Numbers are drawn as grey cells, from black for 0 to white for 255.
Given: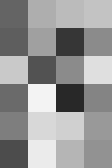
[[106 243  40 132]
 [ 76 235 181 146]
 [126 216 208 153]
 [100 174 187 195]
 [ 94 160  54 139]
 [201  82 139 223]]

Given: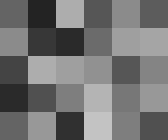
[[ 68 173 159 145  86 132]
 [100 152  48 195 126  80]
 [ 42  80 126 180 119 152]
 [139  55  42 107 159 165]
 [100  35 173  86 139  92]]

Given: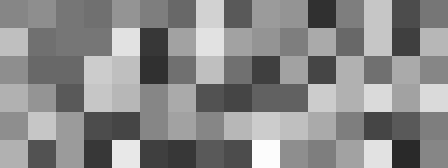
[[142 198 155  76  69 134 162 134 183 204 191 170 126  69  89 126]
 [177 148  89 198 183 134 170  82  69  97  97 204 177 218 162 218]
 [134 142 118 112 148 126 104 210  89 155 148  48 126 198  76 118]
 [191 112 118 118 226  55 162 226 162 148 126 170 104 198  63 183]
 [142 104 104 204 191  48 112 191 112  63 162  69 177 112 170 134]
 [177  82 155  55 232  63  55  89  76 252 142 126 162 226  41 134]]

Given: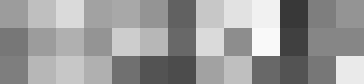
[[156 191 218 162 168 148  97 199 226 241  56 126 148]
 [126 183 199 176 112  83  76 162 191 104  83 119 234]
 [119 156 176 148 205 183 104 218 141 249  64 134 134]]

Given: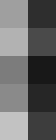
[[178  74]
 [194  61]
 [159  46]
 [138  38]
 [124  24]]

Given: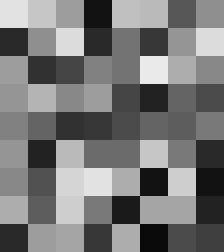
[[226 198 157  18 192 186  87 143]
 [149 180 136 157  69  34 100  75]
 [ 41 157 165  55 173  10  75  63]
 [ 41 143 220  41 115  55 149 220]
 [129 100  49  55  75 100  93 121]
 [173  93 206 121  26 165 165  34]
 [136  81 213 226 173  18 206  18]
 [157  49  69 129 115 234 173 136]
 [149  34 186 107 107 198 121  41]]

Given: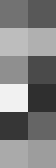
[[189 176]
 [170 157]
 [ 54 101]
 [114  88]
 [143  74]
 [241  47]]

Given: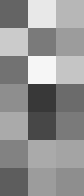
[[114 246 197]
 [100 232 183]
 [130 170 164]
 [ 93 156 142]
 [203 122 156]
 [170  71 122]
 [142  56 107]]
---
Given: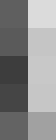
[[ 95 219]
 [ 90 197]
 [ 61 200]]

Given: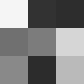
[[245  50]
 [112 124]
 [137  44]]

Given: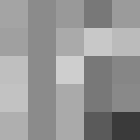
[[164 139]
 [160 139]
 [191 139]]

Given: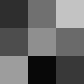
[[ 46 112]
 [ 77 143]
 [157   8]]

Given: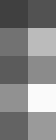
[[ 64  82]
 [114 187]
 [ 91 139]]

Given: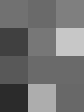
[[113 106]
 [ 64 119]
 [ 88 106]]

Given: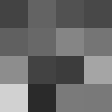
[[ 67  99]
 [ 96 104]
 [141  66]]

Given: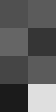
[[ 80  91]
 [101  53]
 [ 69  91]]
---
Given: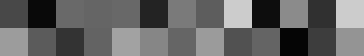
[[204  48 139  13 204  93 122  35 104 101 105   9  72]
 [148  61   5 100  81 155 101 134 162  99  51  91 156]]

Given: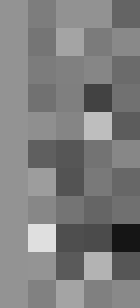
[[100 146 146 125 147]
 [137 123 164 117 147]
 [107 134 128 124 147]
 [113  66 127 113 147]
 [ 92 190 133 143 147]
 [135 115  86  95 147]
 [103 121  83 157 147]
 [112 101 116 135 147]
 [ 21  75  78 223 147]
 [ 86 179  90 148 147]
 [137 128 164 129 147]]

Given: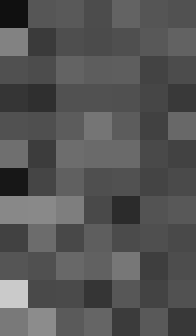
[[ 81  85  99  76  89  86  16]
 [ 98  88  79  75  78  58 130]
 [ 76  67  94  93  99  76  80]
 [ 57  70  80  81  81  47  53]
 [104  65  92 117  92  79  81]
 [ 66  73 106 106 109  60 111]
 [ 74  68  81  79  96  69  23]
 [ 88  83  43  73 126 137 136]
 [ 73  79  75  94  72 108  65]
 [ 77  62 119  97 104  80  85]
 [ 81  67  87  53  74  73 202]
 [ 56  89  59 101  90 140 121]]

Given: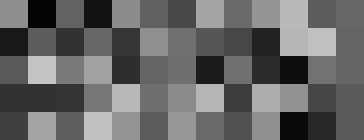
[[103  93 185 149 106 164  72  97 140  19  98   4 142]
 [101 192 182  34  71  86 112 143  53 103  50  93  24]
 [101 114  14  43 112  27 111 100  46 161 122 196  89]
 [ 90  70 146 174  60 181 139 111 185 118  51  50  50]
 [ 90  40   9 143  80 106 151  91 148 193  95 164  64]]

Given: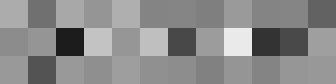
[[ 98 133 132 154 127 133 132 175 149 168 112 172]
 [159  73  51 234 156  72 191 150 195  28 149 140]
 [152 150 132 149 129 141 144 158 143 153  83 153]]

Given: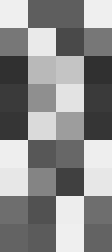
[[239  94  94 239]
 [119  73 234 119]
 [ 48 196 185  48]
 [ 58 227 143  58]
 [ 53 157 218  53]
 [238 103  87 238]
 [231  64 132 231]
 [110 237  81 110]
 [ 99 239  91  99]]

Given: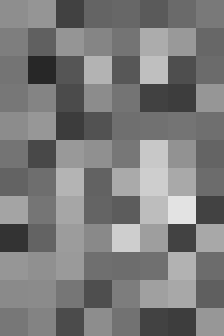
[[121 106  90 103 100  65 149 142]
 [103 153 172 116 133 149  96 126]
 [107  78 191  87 179  85  39 116]
 [150  61  65 116 140  75 132 119]
 [111 116 113 111  82  60 151 140]
 [100 146 200 119 144 153  72 116]
 [108 169 206 170  98 180 110  99]
 [ 66 227 189  92 100 166 117 164]
 [168  66 158 206 137 156  99  51]
 [108 178 112 109 111 154 144 150]
 [ 95 168 160 125  78 118 139 138]
 [151  61  66 114 141  75 131 119]]

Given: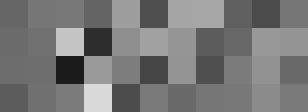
[[118  76  96 167 166  79 157 100 120 119 102]
 [147 152 103  93 149 161 142  45 197 113 107]
 [106 146 123  80 148  69 125 154  28 110 109]
 [122 139 120 118 106 121  76 217 123 112  93]]

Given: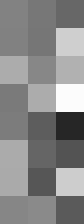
[[103 119 130]
 [207 118 129]
 [177 135 172]
 [252 172 122]
 [ 38  93 124]
 [ 83 101 171]
 [205  86 170]
 [ 90 138 134]]
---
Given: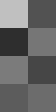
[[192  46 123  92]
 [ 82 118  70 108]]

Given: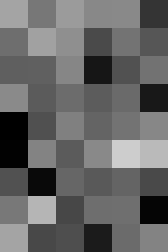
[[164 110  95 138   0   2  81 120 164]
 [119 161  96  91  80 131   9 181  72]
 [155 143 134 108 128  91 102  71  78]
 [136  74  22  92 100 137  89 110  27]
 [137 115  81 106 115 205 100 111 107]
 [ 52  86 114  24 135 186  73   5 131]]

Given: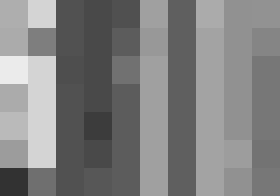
[[174 171 235 171 186 156  50]
 [212 126 212 212 212 212 111]
 [ 81  81  78  81  81  81  81]
 [ 73  73  73  73  60  73  87]
 [ 80  92 113  92  92  92  92]
 [160 152 160 160 160 160 160]
 [ 95  95  95  95  95  95  95]
 [171 163 163 163 163 163 163]
 [145 145 145 145 145 157 145]
 [146 133 119 119 119 115 119]]

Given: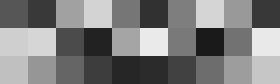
[[ 86 207 192]
 [ 57 214 150]
 [161  75 101]
 [211  34  61]
 [118 165  38]
 [ 49 234  43]
 [126 121  65]
 [213  26 109]
 [153 114 157]
 [ 56 233 198]]

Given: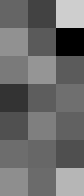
[[101 145 122  51  80 109 142]
 [ 66  90 149  93 127 103 107]
 [206   0  91 111  97  79 182]]

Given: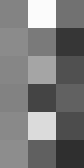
[[131 139 134 130 137 141]
 [251 122 165  68 219  96]
 [113  54  80  97  76  47]]
